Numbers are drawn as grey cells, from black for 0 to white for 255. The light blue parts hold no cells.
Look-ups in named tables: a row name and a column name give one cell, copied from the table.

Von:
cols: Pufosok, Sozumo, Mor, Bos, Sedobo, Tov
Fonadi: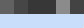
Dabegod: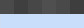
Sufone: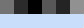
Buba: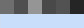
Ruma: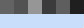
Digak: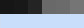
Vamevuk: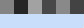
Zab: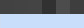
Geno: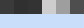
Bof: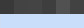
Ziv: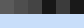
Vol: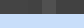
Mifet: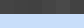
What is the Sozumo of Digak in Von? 24
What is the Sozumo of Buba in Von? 79
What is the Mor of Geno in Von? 51
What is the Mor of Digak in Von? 36
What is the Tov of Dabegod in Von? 62
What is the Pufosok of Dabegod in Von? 74
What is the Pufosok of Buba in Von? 110
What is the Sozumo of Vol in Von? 68
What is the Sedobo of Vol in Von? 65
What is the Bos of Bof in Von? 62
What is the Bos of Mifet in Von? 69

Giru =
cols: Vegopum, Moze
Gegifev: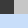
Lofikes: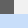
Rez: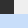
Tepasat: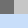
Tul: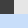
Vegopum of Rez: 48
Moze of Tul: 230
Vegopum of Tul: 63
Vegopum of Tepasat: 111
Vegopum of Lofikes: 97
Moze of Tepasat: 198
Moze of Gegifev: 198
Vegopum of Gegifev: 58
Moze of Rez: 239

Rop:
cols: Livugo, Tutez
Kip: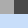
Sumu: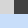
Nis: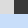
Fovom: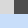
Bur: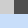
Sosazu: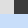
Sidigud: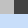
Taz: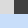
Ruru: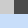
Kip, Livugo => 172
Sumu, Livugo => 214
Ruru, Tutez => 75
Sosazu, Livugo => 223
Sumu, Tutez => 66
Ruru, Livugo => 204
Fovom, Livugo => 217
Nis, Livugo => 220
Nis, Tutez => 58
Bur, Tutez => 79
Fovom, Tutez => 78

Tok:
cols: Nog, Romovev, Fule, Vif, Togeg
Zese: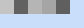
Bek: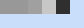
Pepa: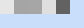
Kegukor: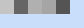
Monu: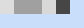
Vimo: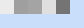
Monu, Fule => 160
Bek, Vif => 199
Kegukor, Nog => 196
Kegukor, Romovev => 101
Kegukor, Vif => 165
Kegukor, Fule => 176
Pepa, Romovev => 165
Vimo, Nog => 235
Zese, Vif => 165
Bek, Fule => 160
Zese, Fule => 181
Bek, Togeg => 47
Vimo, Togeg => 116
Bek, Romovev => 152
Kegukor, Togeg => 84
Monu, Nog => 221
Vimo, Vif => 223
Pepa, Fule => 166
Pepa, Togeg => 98

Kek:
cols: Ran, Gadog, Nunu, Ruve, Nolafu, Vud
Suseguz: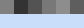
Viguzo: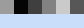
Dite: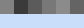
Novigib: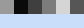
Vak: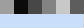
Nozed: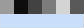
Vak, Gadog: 11
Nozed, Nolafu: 212
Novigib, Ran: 154
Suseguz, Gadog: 51
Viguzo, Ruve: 130
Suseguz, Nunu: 83
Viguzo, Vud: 87
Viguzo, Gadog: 5
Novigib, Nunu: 63
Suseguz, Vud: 94
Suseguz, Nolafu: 141
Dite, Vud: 100
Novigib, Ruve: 124
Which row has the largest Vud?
Dite

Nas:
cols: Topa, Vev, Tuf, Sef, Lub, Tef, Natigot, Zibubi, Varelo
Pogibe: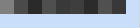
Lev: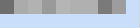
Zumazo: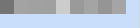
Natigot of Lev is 176
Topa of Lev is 110
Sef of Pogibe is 79
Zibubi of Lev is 122
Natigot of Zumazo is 164
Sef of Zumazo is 160
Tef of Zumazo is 154
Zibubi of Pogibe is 80
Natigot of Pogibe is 43
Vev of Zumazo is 163
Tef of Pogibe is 62
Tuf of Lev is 178
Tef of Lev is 176
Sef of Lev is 154
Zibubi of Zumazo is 149
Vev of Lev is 171
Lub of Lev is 181
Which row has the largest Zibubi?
Zumazo

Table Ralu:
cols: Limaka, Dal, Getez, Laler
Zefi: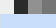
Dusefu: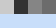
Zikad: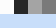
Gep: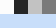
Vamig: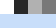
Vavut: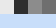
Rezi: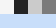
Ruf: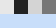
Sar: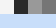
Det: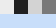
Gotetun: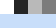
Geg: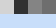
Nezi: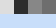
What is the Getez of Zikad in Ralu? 164
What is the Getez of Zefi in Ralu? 145
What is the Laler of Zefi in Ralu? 117
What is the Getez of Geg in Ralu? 132
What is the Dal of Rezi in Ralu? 35
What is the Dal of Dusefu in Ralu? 50

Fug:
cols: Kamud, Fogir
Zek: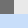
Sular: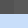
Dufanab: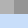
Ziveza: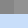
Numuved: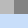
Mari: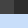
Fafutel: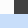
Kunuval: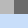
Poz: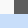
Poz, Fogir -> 94
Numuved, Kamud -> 186
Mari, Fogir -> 45
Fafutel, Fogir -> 66
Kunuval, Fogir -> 107
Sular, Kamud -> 83
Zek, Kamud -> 112
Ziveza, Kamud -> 134
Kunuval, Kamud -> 185
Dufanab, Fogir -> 149
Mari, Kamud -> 67
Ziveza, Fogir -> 146

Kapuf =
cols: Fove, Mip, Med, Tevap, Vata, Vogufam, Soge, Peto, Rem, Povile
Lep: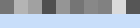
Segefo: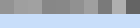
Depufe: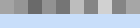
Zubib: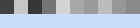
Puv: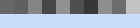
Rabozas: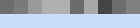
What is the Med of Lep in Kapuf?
161
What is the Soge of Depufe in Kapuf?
133
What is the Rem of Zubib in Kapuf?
151
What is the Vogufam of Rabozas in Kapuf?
107
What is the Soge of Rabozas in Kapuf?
168
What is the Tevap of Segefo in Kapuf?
135
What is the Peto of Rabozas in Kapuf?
68
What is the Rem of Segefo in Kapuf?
175
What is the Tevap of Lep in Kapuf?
79
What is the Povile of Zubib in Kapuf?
137
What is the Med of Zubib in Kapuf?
55
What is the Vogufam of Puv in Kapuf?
78
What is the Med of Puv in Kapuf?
133

